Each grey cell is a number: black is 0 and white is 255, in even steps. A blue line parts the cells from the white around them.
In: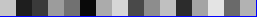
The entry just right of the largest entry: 106
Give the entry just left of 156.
58

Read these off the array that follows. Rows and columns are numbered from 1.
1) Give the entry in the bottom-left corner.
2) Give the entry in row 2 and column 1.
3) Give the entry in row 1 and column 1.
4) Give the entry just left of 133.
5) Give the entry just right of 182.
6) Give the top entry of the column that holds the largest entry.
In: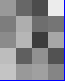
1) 196
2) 125
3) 153
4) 160
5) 60
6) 236

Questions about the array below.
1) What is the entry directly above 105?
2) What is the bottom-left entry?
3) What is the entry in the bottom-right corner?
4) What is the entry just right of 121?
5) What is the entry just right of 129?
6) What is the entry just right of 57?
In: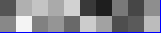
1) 210
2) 136
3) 188
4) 70
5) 149
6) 30

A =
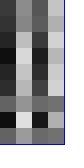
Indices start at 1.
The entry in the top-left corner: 58
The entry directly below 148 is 224
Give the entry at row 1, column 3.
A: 86
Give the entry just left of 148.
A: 99
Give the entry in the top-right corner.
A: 196
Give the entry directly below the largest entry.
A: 155
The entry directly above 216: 190
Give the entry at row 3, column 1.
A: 37
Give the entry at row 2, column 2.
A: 134
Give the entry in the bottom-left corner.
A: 99
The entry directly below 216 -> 196

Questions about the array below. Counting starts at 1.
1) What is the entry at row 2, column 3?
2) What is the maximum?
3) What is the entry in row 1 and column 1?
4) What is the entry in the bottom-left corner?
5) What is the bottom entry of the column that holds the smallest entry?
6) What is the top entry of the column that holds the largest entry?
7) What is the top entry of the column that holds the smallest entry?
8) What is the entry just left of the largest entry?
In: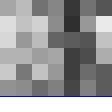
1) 209
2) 234
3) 166
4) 146
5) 70
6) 85
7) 55
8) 152

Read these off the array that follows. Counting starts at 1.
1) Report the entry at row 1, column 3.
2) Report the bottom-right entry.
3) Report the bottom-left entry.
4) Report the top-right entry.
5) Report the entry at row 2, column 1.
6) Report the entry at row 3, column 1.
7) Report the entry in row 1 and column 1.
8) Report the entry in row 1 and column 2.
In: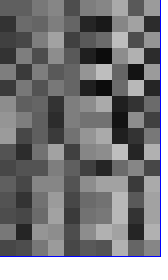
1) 120
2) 134
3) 71
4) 155
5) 51
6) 64
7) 95
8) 95

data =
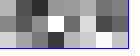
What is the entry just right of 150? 156
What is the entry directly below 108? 182
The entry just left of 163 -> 211
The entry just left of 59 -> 121
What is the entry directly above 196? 100
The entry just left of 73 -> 219
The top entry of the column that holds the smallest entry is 46

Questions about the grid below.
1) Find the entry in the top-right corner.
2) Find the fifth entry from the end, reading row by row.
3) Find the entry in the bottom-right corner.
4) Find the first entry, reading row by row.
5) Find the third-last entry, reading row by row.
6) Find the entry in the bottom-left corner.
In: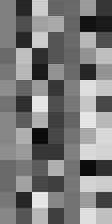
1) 55
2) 184
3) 191
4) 128
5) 114
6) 135

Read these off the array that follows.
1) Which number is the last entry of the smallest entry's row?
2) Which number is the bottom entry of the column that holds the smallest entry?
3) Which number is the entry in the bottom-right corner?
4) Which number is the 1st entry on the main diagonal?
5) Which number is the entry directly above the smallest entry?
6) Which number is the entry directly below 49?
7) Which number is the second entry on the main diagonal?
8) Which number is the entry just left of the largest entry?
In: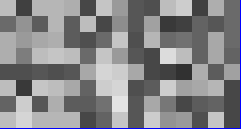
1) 161
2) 154
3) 71
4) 189
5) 189
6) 161
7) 147
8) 113
